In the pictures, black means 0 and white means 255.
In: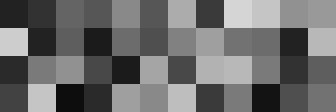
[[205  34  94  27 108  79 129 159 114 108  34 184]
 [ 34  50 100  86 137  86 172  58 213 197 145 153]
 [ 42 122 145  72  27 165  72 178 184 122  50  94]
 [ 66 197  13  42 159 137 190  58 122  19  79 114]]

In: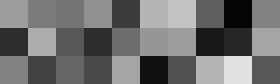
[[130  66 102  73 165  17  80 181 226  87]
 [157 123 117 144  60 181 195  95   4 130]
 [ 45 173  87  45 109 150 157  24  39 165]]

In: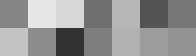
[[195 141  50 126 177 156 148]
 [133 230 216 111 183  84 118]]

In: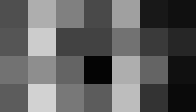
[[114 142 100   4 174 100  16]
 [ 79 174 128  73 160  24  16]
 [ 85 204  66  66 114  58  38]
 [ 92 210 120  92 189  51  10]]

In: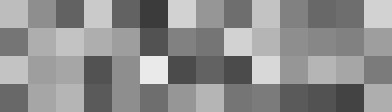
[[189 142  98 202  98  59 210 150 110 195 129 104 110 210]
 [195 158 166  82 142 234  75  98  75 216 150 181 166 123]
 [104 166 181  90 142 110 150 181 117 123  90  82  67 174]
 [117 174 195 174 158  82 129 117 210 181 142 135 129 158]]

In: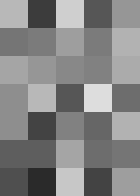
[[ 79  42 199  67 158]
 [184  60 207  86 150]
 [142  67 129 102 178]
 [ 94  94 165 109 117]
 [117 123 158 123 178]
 [165 150 136 129 171]
 [142 184  86 221 109]]
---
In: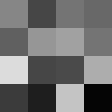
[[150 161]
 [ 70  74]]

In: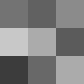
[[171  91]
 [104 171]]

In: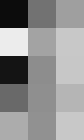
[[163 200]
 [141 199]]

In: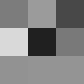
[[ 32 121]
 [148 148]]

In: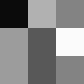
[[ 88 251]
 [ 88 131]]

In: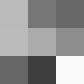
[[170 140]
 [ 62 249]]
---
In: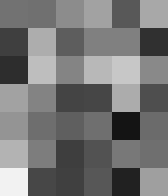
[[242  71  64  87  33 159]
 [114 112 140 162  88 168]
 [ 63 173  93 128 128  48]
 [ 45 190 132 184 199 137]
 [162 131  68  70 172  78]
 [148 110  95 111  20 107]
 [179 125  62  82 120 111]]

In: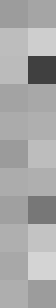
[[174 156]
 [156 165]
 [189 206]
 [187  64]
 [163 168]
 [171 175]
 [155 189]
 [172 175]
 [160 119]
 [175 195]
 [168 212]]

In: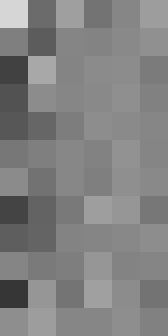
[[142 157 134 134 142 129]
 [214 107 159 115 134 157]
 [127  92 133 131 137 144]
 [ 65 168 132 139 140 123]
 [ 82 140 134 137 143 129]
 [ 87 102 125 141 138 134]
 [119 127 135 130 146 133]
 [139 114 135 127 143 137]
 [ 68  99 121 158 150 119]
 [ 94 100 131 133 136 141]
 [133 122 126 150 131 133]
 [ 54 150 116 160 140 115]]

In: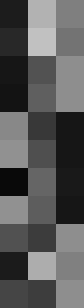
[[ 69  61 142]
 [ 28 178 127]
 [ 40 193 115]
 [ 22  82 142]
 [ 19  95 142]
 [136  56  22]
 [145  79  22]
 [  9 101  25]
 [145  93  22]
 [ 81  60 142]
 [ 27 173 128]]

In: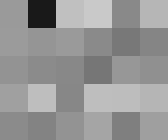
[[139 131 147 165 127 159]
 [154  25 192 201 137 182]
 [155 149 154 138 120 133]
 [147 139 136 118 151 144]
 [160 190 135 190 189 181]]

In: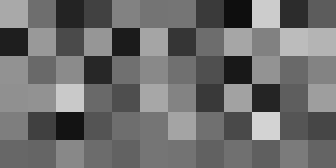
[[103 101 136 108  98 117 115  97 112  95 123 100]
 [169 110  35  65 130 116 117  58  14 204  44  92]
 [ 30 153  74 150  27 165  53 109 166 129 188 180]
 [146 105 139  39 112 137 112  79  24 147 105 131]
 [144 146 201 105  78 167 131  57 162  36  94 158]
 [126  64  19  84 110 117 164 112  73 211  85  70]]

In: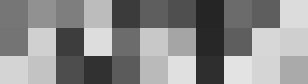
[[212 195  77  49  91 186 224  46 227 213 170]
 [118 145 126 188  59  94  79  37 107  94 220]
 [116 208  61 221 108 200 165  39  94 215 207]]

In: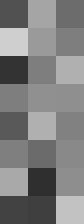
[[ 66  63 194]
 [ 81 165 108]
 [207 154 126]
 [ 51 126 176]
 [126 144 143]
 [ 89 176 129]
 [127 107 137]
 [169  47 142]]
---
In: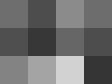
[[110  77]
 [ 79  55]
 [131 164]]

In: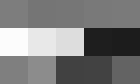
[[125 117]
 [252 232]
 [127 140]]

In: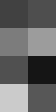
[[ 65  78]
 [124 156]
 [ 80  21]]

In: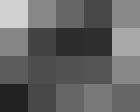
[[208 136]
 [133  67]
 [ 92  77]]

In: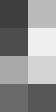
[[ 63 187]
 [ 77 239]
 [168 212]]

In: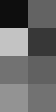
[[ 14  99]
 [195  55]
 [114  97]]

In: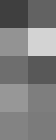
[[ 63  98]
 [147 211]
 [110  88]]

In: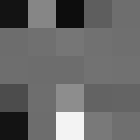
[[ 19 134]
 [109 112]
 [110 109]]

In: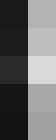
[[ 25 179]
 [ 28 189]
 [ 42 217]]
